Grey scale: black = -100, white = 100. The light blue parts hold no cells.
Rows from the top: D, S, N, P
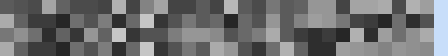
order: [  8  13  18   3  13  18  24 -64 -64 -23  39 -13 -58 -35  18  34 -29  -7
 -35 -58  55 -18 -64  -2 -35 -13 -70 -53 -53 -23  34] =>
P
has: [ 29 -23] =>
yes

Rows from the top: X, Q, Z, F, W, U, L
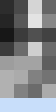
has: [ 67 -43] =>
no
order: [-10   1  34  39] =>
U
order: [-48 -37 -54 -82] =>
Z
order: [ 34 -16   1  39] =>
L

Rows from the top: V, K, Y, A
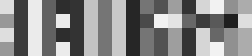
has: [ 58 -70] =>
yes
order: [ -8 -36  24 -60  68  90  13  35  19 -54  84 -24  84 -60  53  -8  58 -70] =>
A

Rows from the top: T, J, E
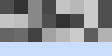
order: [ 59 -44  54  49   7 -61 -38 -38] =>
J
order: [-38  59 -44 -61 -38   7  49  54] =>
J

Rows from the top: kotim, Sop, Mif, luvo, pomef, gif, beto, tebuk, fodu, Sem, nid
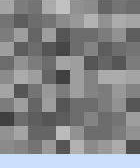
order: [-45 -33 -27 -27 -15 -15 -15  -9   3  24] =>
luvo
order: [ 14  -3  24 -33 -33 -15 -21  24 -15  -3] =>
tebuk
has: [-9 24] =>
yes

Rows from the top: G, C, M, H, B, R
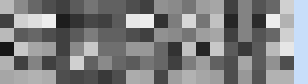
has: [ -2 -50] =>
no
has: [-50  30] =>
no
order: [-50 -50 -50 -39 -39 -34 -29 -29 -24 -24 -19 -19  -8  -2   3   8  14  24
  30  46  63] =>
M

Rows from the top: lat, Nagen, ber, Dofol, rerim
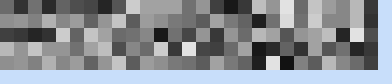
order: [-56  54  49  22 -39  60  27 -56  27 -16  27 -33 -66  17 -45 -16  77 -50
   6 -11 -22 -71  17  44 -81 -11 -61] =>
lat
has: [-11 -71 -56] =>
yes
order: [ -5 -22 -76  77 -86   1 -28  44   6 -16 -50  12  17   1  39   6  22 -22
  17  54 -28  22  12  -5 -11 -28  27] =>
rerim
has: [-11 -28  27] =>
yes
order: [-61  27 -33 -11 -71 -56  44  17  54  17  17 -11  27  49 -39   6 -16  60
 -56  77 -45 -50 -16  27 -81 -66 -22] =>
Dofol

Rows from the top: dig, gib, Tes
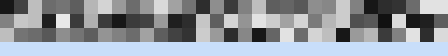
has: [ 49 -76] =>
yes
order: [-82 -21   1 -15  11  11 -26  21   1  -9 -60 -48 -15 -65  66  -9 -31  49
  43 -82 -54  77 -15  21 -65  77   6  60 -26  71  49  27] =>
dig

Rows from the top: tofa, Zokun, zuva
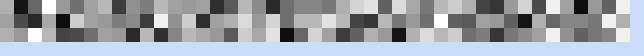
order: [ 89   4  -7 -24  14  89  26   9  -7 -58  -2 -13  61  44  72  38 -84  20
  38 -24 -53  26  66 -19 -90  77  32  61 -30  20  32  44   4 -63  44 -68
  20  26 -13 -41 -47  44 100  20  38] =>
zuva
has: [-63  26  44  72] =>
no
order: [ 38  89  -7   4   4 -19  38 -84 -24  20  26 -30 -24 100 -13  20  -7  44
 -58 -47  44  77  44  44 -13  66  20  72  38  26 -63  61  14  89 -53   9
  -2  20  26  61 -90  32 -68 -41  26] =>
Zokun
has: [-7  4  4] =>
no

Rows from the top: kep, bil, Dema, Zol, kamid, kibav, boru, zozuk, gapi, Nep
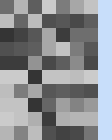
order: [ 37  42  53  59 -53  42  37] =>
gapi
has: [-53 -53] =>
yes
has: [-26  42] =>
no
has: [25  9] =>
no
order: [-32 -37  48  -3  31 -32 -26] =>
boru
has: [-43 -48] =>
no
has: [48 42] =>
no

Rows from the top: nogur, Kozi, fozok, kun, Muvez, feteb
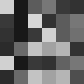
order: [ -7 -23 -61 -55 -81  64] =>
Muvez
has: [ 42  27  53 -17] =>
no
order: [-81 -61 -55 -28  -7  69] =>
Kozi
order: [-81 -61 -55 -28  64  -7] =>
nogur
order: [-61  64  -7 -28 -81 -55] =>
nogur

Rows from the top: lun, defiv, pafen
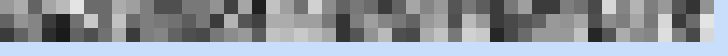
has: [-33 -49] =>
yes
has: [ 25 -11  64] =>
yes
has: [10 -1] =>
yes
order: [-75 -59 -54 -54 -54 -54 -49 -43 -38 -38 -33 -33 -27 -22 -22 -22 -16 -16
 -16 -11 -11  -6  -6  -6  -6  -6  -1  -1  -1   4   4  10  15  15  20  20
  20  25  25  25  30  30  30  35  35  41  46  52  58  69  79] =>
defiv
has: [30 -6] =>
yes

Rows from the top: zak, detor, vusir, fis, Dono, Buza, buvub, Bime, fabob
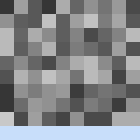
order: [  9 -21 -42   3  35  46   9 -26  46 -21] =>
Dono
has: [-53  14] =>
yes
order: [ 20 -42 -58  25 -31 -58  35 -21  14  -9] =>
zak
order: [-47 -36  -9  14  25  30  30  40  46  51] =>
Buza
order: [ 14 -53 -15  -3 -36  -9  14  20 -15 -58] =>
Bime
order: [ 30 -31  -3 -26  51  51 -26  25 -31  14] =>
detor

